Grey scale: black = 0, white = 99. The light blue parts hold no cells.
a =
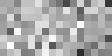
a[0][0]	65
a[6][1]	98
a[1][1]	62
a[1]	[70, 62, 68, 80, 79, 76, 60, 73, 63, 88, 67, 36, 82, 83, 67, 75]
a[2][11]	43
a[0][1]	66
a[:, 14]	[80, 67, 72, 71, 65, 59, 70, 50]
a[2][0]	59
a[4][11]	50
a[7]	[61, 73, 80, 49, 51, 74, 94, 77, 84, 70, 61, 17, 47, 63, 50, 52]
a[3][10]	66
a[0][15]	21
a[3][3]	56
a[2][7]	69
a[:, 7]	[54, 73, 69, 66, 71, 96, 34, 77]
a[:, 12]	[44, 82, 60, 67, 64, 70, 53, 47]
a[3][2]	64
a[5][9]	59
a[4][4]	65
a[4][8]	58
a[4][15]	70
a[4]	[62, 36, 96, 63, 65, 84, 45, 71, 58, 56, 91, 50, 64, 63, 65, 70]
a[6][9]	70
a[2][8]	64

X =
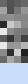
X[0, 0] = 40
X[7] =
[54, 18, 80, 12]
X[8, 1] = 65
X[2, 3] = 52
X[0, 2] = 36
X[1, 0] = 63
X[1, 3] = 58
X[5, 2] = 45
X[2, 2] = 52
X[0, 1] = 32

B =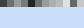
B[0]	25
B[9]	87
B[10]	40
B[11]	77

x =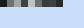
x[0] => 10
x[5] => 43
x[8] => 16

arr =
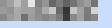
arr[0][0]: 57
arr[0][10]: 45
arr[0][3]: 62
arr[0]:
[57, 62, 74, 62, 89, 50, 58, 40, 48, 38, 45, 55, 61, 45]
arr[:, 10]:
[45, 76, 53]
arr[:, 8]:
[48, 41, 48]
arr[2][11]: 62
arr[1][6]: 66
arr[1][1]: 57
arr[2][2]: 65
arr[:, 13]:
[45, 82, 52]

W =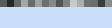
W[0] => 35
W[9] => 50
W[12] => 43
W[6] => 43
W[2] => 40

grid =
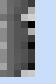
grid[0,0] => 54
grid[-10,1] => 41
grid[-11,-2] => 32
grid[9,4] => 7
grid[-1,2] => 28
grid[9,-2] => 27
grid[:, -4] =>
[40, 41, 38, 40, 40, 40, 40, 40, 40, 40, 40]
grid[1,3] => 32
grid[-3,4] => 23
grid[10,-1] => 78
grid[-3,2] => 35
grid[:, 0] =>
[54, 54, 44, 64, 54, 54, 65, 54, 54, 64, 43]
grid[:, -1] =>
[23, 68, 81, 2, 68, 23, 3, 23, 23, 7, 78]
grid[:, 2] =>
[37, 34, 30, 33, 33, 33, 33, 34, 35, 33, 28]
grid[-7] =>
[54, 40, 33, 33, 68]

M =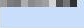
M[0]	59
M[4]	54
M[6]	62
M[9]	45

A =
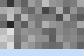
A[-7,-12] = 45
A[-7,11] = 65
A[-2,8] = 59
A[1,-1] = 44
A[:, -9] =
[38, 45, 70, 36, 57, 53, 64]
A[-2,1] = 74
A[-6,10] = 57
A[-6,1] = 71
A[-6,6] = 27
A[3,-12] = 40
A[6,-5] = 41
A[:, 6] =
[73, 27, 48, 68, 41, 56, 44]
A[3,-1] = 65
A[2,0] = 48
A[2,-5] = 48
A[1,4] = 40
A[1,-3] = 36
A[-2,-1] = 47
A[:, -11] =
[21, 71, 74, 15, 86, 74, 85]
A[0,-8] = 61
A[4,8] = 54
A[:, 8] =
[55, 66, 30, 55, 54, 59, 43]
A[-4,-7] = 46
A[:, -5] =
[58, 40, 48, 58, 38, 37, 41]

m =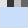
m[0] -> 88
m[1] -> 21
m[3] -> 40
